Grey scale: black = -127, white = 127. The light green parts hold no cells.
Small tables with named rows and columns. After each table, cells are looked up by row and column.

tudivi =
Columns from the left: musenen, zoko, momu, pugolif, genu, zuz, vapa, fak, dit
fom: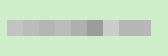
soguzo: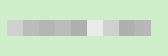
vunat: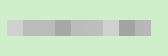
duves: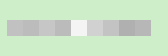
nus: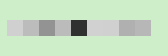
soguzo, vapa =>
80
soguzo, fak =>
48
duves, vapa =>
67
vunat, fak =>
35
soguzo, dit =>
55
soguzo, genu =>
48
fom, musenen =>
67
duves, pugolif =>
59
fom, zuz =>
28
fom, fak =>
54
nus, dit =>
55
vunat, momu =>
59
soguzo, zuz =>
106
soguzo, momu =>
53
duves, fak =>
48
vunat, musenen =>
80
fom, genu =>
48
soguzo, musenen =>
80

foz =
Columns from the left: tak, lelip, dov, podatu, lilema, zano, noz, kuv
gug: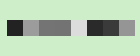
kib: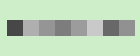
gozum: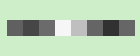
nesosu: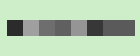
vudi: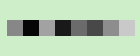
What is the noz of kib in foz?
-23
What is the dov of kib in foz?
21
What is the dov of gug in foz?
-11
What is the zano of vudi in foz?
-55
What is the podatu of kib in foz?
-2
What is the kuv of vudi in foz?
73

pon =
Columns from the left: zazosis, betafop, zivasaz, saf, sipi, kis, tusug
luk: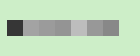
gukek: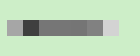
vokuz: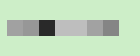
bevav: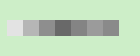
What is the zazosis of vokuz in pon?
33
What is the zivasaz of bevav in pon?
14
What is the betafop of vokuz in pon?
23
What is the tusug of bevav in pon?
10
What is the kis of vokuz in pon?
34
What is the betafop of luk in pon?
35

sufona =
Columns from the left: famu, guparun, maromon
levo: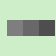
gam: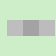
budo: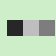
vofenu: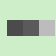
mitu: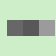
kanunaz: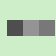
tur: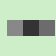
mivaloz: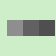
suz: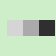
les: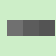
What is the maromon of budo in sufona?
-2
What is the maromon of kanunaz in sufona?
-7
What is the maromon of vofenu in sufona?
60
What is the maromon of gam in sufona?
60
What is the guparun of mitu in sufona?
-39
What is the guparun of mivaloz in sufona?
-30
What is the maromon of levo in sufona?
-49
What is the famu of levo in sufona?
-1
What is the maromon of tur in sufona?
-19
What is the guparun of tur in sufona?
-76
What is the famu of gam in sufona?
62
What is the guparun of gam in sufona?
35
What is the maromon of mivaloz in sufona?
-48
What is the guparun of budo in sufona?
62

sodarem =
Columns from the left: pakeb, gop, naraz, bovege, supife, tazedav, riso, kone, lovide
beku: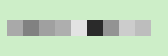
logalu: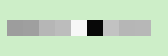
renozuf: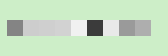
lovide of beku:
61
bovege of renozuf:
82
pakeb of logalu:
29
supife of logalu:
119
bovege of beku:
46
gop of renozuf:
77
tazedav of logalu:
-119
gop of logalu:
31
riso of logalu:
66
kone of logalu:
54
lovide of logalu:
55
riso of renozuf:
105
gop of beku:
1
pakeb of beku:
41
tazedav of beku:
-85
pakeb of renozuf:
4
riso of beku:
19
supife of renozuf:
113
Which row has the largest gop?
renozuf

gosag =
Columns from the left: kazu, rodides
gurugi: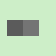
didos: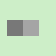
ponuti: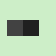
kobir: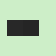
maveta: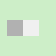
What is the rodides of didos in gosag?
37
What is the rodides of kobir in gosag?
-90
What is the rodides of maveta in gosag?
112
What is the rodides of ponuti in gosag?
-95
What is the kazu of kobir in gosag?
-87
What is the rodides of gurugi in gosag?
-11
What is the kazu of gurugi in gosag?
-36
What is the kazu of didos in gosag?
-7
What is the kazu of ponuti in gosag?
-61
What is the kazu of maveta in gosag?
49

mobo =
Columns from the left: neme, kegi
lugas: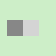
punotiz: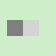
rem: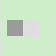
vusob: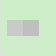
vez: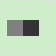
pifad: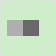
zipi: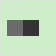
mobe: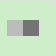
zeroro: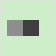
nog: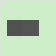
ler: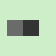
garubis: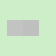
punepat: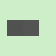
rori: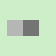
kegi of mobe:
-11
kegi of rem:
94
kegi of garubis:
63
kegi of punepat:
-43
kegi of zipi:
-75
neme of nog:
-46
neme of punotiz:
0
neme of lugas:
7
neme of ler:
-20
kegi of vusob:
63
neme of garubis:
67
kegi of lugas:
84
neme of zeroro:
14
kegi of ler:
-75
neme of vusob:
74
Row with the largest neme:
vusob

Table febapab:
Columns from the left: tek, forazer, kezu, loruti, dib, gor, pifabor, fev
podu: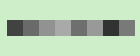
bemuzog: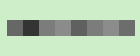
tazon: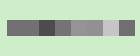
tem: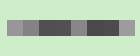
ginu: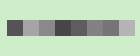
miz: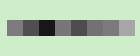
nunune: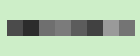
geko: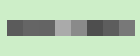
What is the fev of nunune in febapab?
-11
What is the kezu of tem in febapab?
-47
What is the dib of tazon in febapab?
20
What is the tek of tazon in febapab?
-14
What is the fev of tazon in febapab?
-16
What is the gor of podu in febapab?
25
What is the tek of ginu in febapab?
-43
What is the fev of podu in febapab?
-6
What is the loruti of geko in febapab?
42
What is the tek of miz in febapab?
-3
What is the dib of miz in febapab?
-50
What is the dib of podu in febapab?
-16
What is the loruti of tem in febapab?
-46

